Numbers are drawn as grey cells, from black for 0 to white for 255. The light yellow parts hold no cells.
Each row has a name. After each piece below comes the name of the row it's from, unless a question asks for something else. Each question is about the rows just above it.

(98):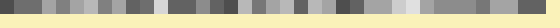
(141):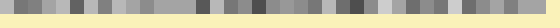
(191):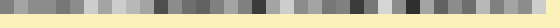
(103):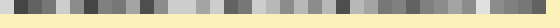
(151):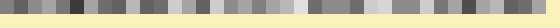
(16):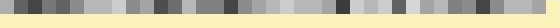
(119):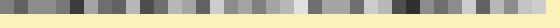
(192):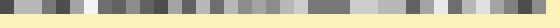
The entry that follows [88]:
[184]
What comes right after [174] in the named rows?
[98]
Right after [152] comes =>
[140]
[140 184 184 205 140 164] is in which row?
(16)
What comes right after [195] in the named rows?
[205]
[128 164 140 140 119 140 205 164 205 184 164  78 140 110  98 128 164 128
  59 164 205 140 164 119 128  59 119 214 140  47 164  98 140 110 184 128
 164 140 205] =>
(191)
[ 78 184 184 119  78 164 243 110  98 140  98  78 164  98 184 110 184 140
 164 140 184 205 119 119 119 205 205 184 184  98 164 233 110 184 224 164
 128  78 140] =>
(192)

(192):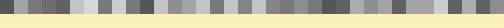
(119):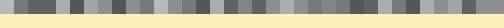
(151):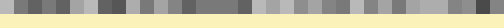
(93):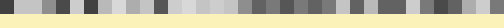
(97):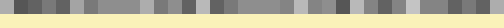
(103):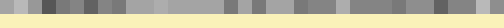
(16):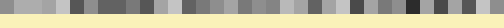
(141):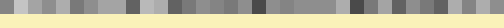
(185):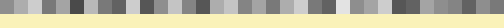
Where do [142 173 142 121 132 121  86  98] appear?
(119)
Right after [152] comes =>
[86]
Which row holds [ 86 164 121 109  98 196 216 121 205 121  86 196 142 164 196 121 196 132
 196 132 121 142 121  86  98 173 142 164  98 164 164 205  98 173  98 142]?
(192)
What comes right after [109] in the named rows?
[98]
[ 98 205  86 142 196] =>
(185)

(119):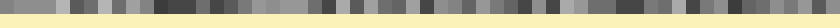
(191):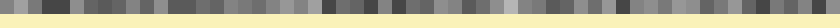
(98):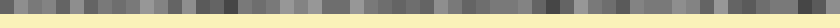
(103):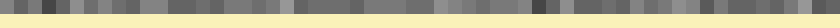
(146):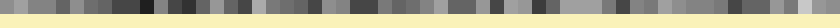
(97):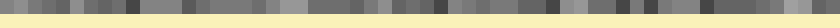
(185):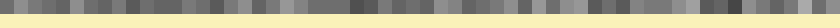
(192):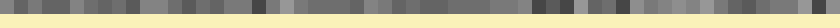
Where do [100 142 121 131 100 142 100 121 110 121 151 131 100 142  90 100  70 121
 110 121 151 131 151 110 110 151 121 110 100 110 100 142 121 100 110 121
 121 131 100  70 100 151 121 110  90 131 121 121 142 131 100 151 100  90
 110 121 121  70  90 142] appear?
(98)
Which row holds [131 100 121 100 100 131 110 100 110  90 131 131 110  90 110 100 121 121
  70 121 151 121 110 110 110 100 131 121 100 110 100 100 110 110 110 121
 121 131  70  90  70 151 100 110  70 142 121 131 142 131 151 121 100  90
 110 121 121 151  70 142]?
(192)
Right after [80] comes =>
[90]

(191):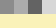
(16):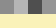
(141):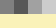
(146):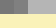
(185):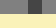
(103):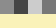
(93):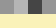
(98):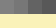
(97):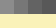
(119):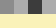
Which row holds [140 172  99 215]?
(191)
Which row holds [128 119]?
(98)
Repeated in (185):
[128]
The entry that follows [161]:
[204]
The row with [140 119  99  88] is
(97)

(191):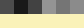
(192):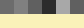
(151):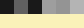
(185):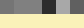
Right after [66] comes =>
[148]
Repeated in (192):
[96]
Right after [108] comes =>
[128]
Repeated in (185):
[128]
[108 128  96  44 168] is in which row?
(192)
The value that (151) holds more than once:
[25]

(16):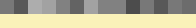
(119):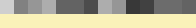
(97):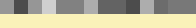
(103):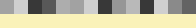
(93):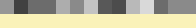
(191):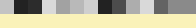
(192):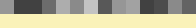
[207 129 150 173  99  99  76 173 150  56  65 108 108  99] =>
(119)
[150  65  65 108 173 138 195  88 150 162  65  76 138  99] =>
(192)
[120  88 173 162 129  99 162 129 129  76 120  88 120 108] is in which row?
(16)
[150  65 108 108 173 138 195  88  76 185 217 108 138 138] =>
(93)
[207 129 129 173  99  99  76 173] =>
(97)

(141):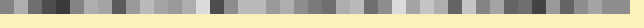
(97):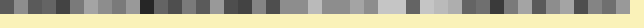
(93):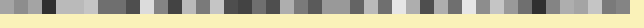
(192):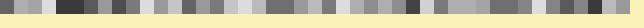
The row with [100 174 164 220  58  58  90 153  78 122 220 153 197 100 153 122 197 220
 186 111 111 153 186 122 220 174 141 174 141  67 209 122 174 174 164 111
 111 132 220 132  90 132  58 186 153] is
(192)
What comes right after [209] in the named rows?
[122]
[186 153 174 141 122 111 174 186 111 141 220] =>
(141)

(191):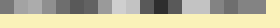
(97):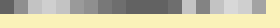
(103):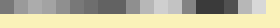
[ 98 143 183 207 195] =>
(103)
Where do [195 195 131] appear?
(191)
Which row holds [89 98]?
(191)

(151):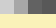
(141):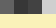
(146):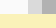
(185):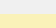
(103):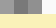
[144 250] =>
(103)
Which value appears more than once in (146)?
[250]
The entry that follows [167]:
[98]
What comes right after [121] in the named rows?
[144]
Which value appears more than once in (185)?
[240]
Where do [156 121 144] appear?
(103)

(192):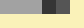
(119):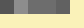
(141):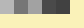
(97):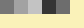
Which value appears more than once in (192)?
[162]
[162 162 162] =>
(192)
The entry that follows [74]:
[65]
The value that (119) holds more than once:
[109]
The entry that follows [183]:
[118]
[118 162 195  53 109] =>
(97)

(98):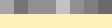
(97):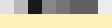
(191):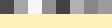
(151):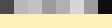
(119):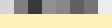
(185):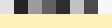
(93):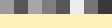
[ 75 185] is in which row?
(151)
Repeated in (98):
[144]
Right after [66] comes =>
[176]

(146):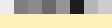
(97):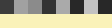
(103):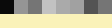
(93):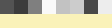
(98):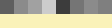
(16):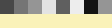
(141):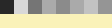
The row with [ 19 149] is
(16)
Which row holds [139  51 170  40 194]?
(97)
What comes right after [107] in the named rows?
[149]
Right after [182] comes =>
[204]
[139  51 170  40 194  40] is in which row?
(97)

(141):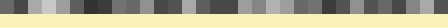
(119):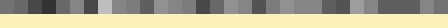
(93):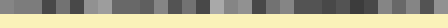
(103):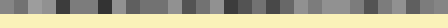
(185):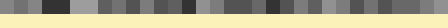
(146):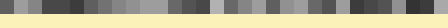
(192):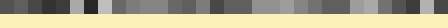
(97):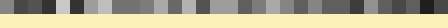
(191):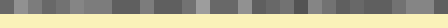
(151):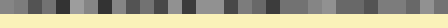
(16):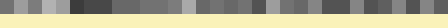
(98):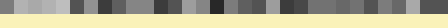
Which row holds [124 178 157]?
(16)
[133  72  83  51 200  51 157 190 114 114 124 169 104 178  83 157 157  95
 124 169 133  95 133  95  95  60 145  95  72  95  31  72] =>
(97)
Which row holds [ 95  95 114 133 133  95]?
(191)
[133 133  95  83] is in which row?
(119)

